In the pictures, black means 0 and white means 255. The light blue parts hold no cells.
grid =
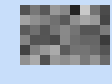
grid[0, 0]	82
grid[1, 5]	144
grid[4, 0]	66
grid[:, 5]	[36, 144, 116, 110, 115, 156]
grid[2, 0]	91
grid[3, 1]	83
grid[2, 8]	123
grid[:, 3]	[152, 112, 117, 73, 170, 152]
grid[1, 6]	166
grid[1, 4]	89
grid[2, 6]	85
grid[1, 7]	153
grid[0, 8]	75

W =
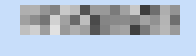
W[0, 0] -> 175
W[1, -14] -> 116
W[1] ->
[160, 141, 116, 209, 161, 105, 190, 74, 133, 137, 139, 130, 162, 145, 180, 110]
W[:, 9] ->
[122, 137, 156]
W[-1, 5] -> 174
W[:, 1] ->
[177, 141, 207]
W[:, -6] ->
[161, 139, 163]
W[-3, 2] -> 149
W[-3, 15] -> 147
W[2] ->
[191, 207, 157, 225, 152, 174, 159, 84, 129, 156, 163, 63, 121, 161, 183, 153]
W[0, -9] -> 154

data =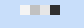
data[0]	244
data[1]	193

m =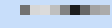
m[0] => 114
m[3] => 191
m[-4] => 29

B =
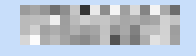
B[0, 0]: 155
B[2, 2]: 162
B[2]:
[186, 208, 162, 173, 159, 176, 158, 165, 194, 148, 168, 129, 189, 190, 210, 158]
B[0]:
[155, 166, 149, 112, 142, 197, 52, 233, 140, 244, 159, 217, 132, 243, 169, 108]
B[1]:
[186, 189, 192, 239, 158, 186, 206, 193, 197, 181, 167, 173, 160, 166, 209, 195]
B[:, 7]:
[233, 193, 165, 156]
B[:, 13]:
[243, 166, 190, 225]
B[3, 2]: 172
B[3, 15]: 161

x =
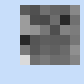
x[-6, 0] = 90
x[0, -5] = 80
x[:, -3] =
[99, 109, 78, 92, 96, 109]
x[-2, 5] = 143
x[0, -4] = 112
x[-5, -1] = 112
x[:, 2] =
[112, 73, 119, 94, 102, 121]
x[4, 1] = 87
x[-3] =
[40, 85, 94, 92, 91, 118]

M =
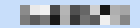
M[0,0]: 139
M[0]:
[139, 233, 241, 75, 181, 80, 102, 207, 24, 175, 165]
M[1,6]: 114
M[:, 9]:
[175, 182]
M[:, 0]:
[139, 123]

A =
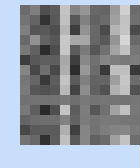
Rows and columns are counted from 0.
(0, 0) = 108
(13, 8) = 107
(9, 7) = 116
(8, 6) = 142
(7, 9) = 158
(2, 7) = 105
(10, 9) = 161
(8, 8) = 82
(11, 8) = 121
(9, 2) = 114
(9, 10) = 115
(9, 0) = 113
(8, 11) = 82
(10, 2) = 43
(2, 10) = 195
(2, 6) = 146
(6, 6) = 152
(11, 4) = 130
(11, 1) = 108
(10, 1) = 95
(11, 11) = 117
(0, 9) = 154
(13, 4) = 191
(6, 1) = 72
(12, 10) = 134
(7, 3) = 93
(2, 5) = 62
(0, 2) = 80
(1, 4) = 192
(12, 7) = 114
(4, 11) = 118
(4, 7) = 86
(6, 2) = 110
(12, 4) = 175
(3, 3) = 87
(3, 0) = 105
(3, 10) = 214
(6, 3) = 73
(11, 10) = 118

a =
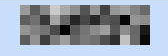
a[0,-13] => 154
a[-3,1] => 112
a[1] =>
[95, 112, 56, 164, 102, 37, 72, 40, 90, 78, 8, 149, 141]
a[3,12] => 11
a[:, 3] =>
[202, 164, 73, 123]
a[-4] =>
[154, 92, 134, 202, 170, 143, 84, 149, 66, 150, 163, 131, 105]
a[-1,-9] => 158
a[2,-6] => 140
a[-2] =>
[149, 130, 116, 73, 0, 89, 116, 140, 158, 86, 141, 103, 25]

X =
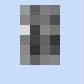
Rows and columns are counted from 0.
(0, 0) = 154
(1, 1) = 109
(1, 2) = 116
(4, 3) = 75
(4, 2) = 103
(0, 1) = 95
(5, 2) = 129
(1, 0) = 134

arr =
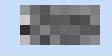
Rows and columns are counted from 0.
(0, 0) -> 149
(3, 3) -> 127
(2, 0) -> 47
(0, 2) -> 87
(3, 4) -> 91
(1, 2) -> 84
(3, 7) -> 137
